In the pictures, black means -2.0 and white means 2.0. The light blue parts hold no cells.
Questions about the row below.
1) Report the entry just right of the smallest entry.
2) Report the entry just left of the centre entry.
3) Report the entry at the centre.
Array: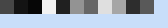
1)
1.8
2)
-1.5
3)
0.3

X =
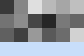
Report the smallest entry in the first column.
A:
-1.1
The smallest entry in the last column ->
-0.4
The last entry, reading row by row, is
1.3
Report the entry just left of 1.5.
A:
0.1
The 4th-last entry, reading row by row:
0.4

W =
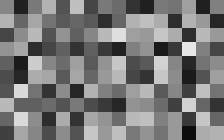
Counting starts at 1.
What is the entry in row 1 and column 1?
0.1
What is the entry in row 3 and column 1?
-0.9
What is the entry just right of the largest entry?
0.0
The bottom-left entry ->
-1.0
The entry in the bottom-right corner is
0.8
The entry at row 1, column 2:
-1.5
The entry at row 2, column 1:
0.8
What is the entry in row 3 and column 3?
0.9
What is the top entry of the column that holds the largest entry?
0.5
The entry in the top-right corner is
0.0
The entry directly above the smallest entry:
-1.1
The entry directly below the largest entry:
-1.4
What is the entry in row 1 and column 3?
-0.1
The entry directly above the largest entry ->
-1.3
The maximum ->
1.6
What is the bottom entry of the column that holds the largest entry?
-1.8

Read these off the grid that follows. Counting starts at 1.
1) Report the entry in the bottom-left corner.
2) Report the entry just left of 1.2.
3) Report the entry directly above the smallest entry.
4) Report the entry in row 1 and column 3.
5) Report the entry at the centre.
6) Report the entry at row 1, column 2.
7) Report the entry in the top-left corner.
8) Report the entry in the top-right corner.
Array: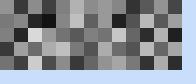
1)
-0.2
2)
-1.0
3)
-1.0
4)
0.2
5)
0.0
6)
-1.1
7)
0.3
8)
-0.9

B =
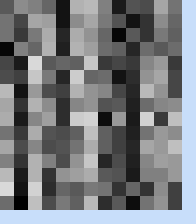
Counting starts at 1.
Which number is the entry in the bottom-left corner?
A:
-0.3
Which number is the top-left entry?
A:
-0.6
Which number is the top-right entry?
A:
-0.2
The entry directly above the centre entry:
0.3
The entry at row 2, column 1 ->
-0.2
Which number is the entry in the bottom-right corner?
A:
-1.0
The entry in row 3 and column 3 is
-0.1
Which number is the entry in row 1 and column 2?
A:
0.2
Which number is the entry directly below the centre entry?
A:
1.3
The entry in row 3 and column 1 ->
-0.2
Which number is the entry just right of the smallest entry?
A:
1.0
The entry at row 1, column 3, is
0.0

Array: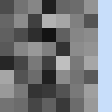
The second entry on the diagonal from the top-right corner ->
0.0
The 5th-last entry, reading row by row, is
-0.9
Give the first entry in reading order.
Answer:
-0.8
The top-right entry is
0.3
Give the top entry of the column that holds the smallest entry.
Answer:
-1.5
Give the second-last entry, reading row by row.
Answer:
-0.3
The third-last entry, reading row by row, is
-1.1
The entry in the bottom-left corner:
-0.2
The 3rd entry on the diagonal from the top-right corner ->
-0.5
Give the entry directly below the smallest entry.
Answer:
0.0
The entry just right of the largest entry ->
-0.1
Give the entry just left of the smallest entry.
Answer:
-1.3
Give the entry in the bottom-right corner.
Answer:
0.4
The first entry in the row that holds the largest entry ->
-1.4
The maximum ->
1.0
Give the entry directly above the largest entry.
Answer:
-1.2
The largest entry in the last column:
0.6

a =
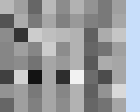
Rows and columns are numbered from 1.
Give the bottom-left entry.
-0.4
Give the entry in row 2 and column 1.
-0.7
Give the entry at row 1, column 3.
-0.4
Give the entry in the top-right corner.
0.5
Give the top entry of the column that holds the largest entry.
0.8
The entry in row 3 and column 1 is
0.2
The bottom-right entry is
0.6
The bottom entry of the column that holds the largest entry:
0.8
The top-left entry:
0.9
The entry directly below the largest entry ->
0.8
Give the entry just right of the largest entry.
-0.3
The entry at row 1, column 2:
0.5
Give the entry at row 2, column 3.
-0.1
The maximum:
1.8

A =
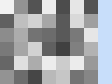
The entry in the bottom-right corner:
0.1
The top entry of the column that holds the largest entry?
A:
1.8
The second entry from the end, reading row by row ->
-0.2
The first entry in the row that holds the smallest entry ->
-0.1
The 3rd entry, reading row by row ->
-0.7
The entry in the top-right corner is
-0.7
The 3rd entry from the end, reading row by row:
1.1
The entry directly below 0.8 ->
0.4
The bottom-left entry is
0.3
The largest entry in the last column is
1.6
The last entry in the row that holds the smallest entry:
0.8

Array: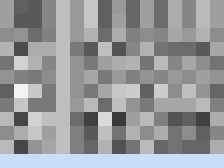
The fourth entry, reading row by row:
0.1
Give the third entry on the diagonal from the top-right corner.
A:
0.4
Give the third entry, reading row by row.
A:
-0.6
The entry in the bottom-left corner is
0.9
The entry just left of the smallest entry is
1.4
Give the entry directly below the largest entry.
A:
1.1
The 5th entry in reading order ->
1.0
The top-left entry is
0.5
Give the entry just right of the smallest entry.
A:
0.5
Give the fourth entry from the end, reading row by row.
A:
-0.2
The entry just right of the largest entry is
1.1
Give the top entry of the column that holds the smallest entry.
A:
0.4
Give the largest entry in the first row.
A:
1.1
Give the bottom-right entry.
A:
0.7
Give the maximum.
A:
1.8
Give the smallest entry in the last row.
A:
-0.9
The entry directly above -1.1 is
1.0
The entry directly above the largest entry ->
0.0
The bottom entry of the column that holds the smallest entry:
-0.7
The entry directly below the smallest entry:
-0.2
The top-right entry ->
0.5
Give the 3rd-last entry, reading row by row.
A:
-0.4
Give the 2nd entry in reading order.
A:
-0.5
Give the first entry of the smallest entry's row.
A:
0.9
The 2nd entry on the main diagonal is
-0.6
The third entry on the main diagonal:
-0.3
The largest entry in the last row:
1.0
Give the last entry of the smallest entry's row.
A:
0.7
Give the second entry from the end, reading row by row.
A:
-0.4

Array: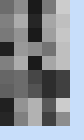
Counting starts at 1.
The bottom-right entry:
0.2
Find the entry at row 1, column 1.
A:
-0.3
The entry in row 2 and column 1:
0.0
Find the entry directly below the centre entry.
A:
-0.9
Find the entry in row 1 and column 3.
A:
-1.6
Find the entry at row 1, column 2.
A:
0.2
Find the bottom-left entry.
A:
-1.4
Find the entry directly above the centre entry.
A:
0.2

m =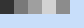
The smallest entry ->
-1.2
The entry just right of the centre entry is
1.3

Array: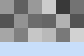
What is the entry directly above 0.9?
-0.4
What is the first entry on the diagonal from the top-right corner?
-0.2
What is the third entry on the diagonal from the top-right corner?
0.9
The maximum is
1.3
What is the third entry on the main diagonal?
1.1
